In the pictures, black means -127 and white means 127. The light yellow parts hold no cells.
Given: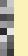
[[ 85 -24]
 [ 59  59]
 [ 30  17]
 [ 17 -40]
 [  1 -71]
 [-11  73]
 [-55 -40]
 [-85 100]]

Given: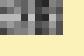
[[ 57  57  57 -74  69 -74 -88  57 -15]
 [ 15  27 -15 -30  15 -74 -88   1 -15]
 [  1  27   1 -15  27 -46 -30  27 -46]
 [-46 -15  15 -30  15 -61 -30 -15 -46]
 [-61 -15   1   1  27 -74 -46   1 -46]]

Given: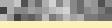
[[ 58  21 -61 -19 -32  -5  58  -5  21  58  33  46  -5  -5 -19 -19]
 [ 46  46  70 -46  21 -19  46  82   8  58   8 -19  33  21 -46   8]
 [-61  46   8   8  33  21  33  58  70  82   8 -19   8  21  -5 -32]]

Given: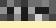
[[  16 -100   56 -100   32 -100 -100  -32]
 [ -46  -71   16 -100  -32   83  -16  -59]
 [ -59    0  -46  -71  -16  -16    0  -32]]

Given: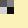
[[  82 -112]
 [ -40    2]]

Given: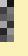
[[  64 -105]
 [  35  -76]
 [ -36  -20]
 [ -49   -6]
 [ -64   -6]
 [ -90   19]]

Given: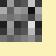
[[  43  -29   28   15 -111   43]
 [   0  -13    0  -13  -56   15]
 [ -13  -29  -13    0   15  -29]
 [ -72   15  -56  -41   57  -72]
 [ -85   28  -56  -41   69  -72]
 [ -97   28  -85  -56   94  -97]]

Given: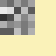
[[106  93 -49  62 -35]
 [ 48   7  21  -5  21]
 [  7 -20  33  -5  33]
 [-35 -35  62  -5  48]
 [-76 -49  62   7  48]]

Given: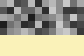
[[ 40  26 -14  26 -97 -14  -2  12  40 -27  72 -27]
 [ 26  56 -56 -41  56 -82  26  56  12  72 -14  40]
 [-41 -82  56 -27 -27  26 -82  72  12 -70 -70 -56]
 [-56  12  26  56  26 -56 -41  -2  56  72  26 -70]
 [-97 -14  12 -82 -70  56 -82 -41  72  -2 -70 -56]]
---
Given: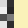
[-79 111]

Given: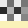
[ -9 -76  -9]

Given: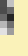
[ 66 -51]

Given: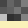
[ -3 -10 -79]

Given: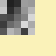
[ 25  21 -20 -20 -40]

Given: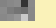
[ 10 -17  22]

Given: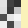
[-79 -69 -47]
